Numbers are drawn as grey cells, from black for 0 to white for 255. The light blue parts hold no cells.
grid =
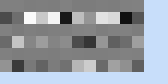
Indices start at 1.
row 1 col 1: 128
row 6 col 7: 182
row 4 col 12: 159
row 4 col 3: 134
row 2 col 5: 244
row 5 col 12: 128
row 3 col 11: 129
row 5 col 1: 128
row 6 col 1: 147
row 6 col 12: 95
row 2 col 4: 200
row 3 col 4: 125
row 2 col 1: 75
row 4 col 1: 106
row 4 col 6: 140
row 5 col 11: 129
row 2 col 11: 16
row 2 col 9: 226
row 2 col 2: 110
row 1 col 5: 125
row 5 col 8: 126

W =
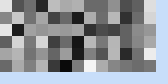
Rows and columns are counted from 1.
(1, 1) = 227
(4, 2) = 212
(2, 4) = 166
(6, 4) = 179
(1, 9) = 106
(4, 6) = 107
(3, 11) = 98
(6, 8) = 244
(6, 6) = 10
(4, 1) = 95
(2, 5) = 68
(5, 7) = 27
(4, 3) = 121
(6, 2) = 170
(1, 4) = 38
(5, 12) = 113
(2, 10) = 184
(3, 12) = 139
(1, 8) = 106
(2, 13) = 213
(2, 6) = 105
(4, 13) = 168

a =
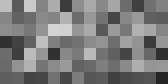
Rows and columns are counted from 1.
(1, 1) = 190
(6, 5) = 139
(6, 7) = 99
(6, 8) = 106
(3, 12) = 177
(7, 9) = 91
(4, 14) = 150
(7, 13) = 84
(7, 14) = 37
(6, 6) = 154
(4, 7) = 114
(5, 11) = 69
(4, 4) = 191
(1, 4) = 131
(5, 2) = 63
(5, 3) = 188
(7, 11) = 74
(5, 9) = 115
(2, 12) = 153
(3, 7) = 150
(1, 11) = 108
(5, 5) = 49
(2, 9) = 115
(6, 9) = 127
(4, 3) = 98
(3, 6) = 209
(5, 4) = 149
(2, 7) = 108
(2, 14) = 92
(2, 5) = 132
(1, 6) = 60

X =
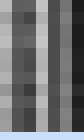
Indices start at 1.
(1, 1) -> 185
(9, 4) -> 185
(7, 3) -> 88
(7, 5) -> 76
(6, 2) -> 86
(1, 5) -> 76
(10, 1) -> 153
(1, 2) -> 95
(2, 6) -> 125
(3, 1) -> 181
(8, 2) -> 80
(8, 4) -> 165
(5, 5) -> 77
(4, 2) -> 97
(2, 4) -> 176
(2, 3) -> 71
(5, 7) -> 33
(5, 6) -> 122
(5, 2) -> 87
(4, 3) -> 102
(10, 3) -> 64
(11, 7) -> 39
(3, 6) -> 117
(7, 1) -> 177
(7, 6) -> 119

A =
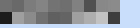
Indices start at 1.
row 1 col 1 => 112
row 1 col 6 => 111
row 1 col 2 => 105
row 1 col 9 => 136
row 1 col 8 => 80
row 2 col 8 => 174

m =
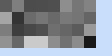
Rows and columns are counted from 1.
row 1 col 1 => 91
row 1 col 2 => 127
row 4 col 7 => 139
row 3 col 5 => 111
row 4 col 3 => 202
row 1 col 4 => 77
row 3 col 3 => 72
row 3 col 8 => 153

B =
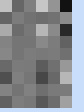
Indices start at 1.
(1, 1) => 193
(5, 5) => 123
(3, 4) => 182
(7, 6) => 183
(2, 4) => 109
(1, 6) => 18
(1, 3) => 127
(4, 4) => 137
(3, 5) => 138
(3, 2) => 108
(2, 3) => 114
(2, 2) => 124
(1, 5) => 148
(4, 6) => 98
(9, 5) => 109
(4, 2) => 117

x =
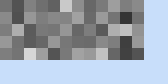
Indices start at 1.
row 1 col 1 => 114
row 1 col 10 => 158
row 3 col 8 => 125
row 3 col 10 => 175
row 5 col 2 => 116
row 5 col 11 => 65
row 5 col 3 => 214
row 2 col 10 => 116
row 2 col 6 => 132
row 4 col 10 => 126
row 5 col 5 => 84
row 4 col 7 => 109
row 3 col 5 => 118
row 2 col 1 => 138
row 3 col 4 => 121
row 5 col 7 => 162
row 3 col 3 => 91
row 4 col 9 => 137

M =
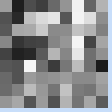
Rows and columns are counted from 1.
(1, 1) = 157
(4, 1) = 135
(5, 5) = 181
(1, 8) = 100
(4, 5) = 133
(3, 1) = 88
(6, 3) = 246
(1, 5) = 105
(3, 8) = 177
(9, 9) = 91
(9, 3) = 84
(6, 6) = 119
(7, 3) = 155
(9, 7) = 116
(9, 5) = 81
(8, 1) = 107
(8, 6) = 194
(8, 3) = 187
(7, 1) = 105
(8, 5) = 117
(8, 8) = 117
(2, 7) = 243
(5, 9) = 145
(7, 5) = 147
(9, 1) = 149

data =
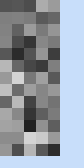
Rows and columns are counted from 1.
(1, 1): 83
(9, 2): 185
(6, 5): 127
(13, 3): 181
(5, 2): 43
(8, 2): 108
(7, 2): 212
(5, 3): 83
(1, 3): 77
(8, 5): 152
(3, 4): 122
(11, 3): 33
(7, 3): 120
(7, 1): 153
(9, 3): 67
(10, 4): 95
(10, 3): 53
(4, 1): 133
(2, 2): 129
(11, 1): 163
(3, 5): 149
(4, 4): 135

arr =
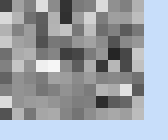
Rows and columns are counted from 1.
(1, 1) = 69
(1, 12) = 177
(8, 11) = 226
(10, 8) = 141
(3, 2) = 130
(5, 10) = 37
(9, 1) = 219
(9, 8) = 128
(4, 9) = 140
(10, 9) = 159
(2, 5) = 178
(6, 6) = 139
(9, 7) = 126
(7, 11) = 131
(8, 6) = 146
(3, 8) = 189
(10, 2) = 181
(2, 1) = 217
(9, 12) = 182
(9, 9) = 45
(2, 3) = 112
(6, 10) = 183
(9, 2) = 147
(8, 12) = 91
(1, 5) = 139
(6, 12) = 192
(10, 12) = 188
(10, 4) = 166
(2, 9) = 125
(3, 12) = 120
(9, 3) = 155
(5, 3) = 177
